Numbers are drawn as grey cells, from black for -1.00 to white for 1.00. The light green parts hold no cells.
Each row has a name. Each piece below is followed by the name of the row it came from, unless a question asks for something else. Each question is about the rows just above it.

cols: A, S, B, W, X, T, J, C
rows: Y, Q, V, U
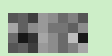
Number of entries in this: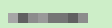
8
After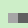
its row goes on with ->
[ 0.10  0.20 -0.08 -0.08 -0.25  0.10]
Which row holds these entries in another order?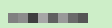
U

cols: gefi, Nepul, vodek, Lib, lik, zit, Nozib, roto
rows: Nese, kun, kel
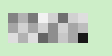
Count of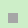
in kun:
3
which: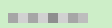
kun
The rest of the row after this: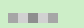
[0.48]
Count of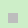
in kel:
0
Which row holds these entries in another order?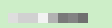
Nese
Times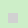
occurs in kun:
3
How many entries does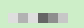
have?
6

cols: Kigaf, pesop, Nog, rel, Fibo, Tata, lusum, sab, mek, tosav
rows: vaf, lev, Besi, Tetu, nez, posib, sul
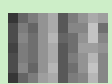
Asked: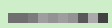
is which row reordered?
Tetu
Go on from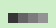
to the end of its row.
[ 0.33 -0.31 -0.03  0.15  0.33  0.24]
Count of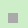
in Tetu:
1
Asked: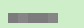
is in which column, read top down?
pesop
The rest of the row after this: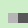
[-0.13  0.15  0.53  0.05]

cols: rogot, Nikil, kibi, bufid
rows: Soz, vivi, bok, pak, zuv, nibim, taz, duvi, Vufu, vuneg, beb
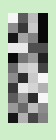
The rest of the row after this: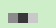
[-0.93]
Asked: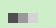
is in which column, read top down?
kibi
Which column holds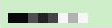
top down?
bufid

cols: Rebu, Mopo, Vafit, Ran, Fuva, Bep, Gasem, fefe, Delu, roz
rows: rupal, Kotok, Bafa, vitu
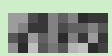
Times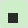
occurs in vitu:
2
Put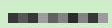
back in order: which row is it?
Bafa
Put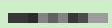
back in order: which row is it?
rupal

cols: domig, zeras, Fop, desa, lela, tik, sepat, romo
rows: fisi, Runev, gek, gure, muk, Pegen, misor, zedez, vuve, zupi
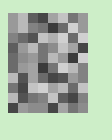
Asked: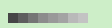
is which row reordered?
gure
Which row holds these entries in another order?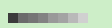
Pegen
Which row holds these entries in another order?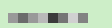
Runev

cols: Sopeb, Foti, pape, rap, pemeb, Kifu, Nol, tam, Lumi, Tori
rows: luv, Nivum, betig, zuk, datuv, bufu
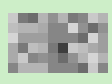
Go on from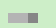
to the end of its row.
[ 0.05  0.05 -0.15  0.58  0.05]
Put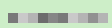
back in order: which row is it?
luv
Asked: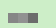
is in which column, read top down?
tam
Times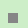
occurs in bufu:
5
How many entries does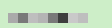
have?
8
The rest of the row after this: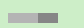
[ 0.05 -0.15  0.58  0.05]
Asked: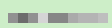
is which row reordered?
Nivum

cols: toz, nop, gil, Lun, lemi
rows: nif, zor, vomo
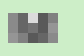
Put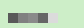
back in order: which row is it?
nif
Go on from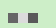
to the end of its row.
[0.00]
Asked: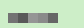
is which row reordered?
zor

